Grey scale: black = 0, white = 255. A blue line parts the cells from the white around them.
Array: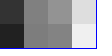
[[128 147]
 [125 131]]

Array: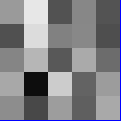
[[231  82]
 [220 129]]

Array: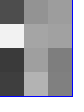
[[147 157]
 [165 161]]

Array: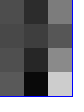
[[ 44 124]
 [ 62  86]]

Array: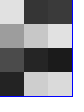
[[ 53  58]
 [199 225]]

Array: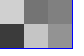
[[116 128]
 [197 147]]

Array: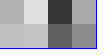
[[224  55]
 [196  96]]

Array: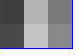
[[180 122]
 [196 137]]
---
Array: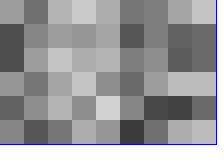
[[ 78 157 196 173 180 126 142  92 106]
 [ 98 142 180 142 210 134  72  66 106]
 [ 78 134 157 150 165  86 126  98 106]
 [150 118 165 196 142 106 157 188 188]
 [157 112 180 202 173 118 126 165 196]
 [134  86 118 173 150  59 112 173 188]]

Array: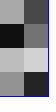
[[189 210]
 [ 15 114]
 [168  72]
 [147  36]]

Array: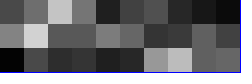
[[131 210  88  88 124 102  52  58  96  65]
 [ 73 110 196 117  31  65  80  39  23  11]
 [  3  73  45  52  31  39 152 188  96 102]]

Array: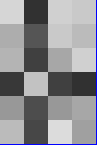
[[ 56 194  64  49]
 [173  85 201 187]
 [152  77 152 167]
 [187  71 220 160]
 [180  64 167 208]
 [214  49 208 201]]

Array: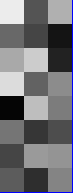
[[169 204  34]
 [  5 190 124]
 [ 69 154 148]
 [220  98 140]
 [236  84 176]
 [104  69  20]
 [117  54  77]
 [ 92  46 132]]

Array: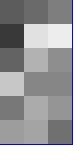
[[ 57 225 237]
 [ 99 178 142]
 [120 171 149]
 [157 164 112]
 [199 134 134]
 [ 92 106 126]]

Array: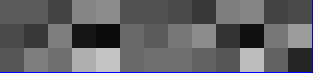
[[ 86 127 111 175 195 105 111 111  98  86 189  98  38]
 [ 92  92  65 133 141  80  80  73  57 127 133  65  73]
 [ 73  57 127  22  10 105  92 119 141  51  16 119 155]]

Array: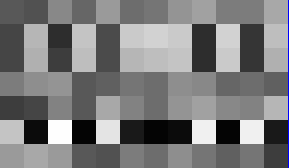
[[ 69 182  45 196  75 202 210 202  45 210  53 190]
 [ 69 176  61 190  75 182 190 196  45 202  53 176]
 [154 168 154  88  81 124 109 142 117  96 117  61]
 [124 142 148  88  96 117 109 142 136 102 109  96]
 [ 88  81 136 102 154 109 117 148 161 124 124 168]
 [ 61  69 130  88 168 130 109 148 161 136 130 182]
 [196  11 254   4 228  25   4  11 240   4 240  25]]
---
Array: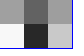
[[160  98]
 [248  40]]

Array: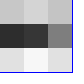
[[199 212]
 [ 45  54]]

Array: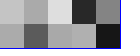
[[196 170]
 [171  91]]

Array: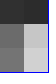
[[ 48  44]
 [107 198]]

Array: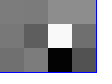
[[124 123]
 [120  94]]

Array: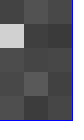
[[ 67  82]
 [209  63]]

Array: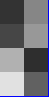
[[ 51 134]
 [ 70 152]]

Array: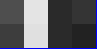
[[ 78 228]
 [ 61 224]]

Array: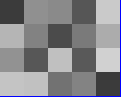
[[ 59 144]
 [181 130]]
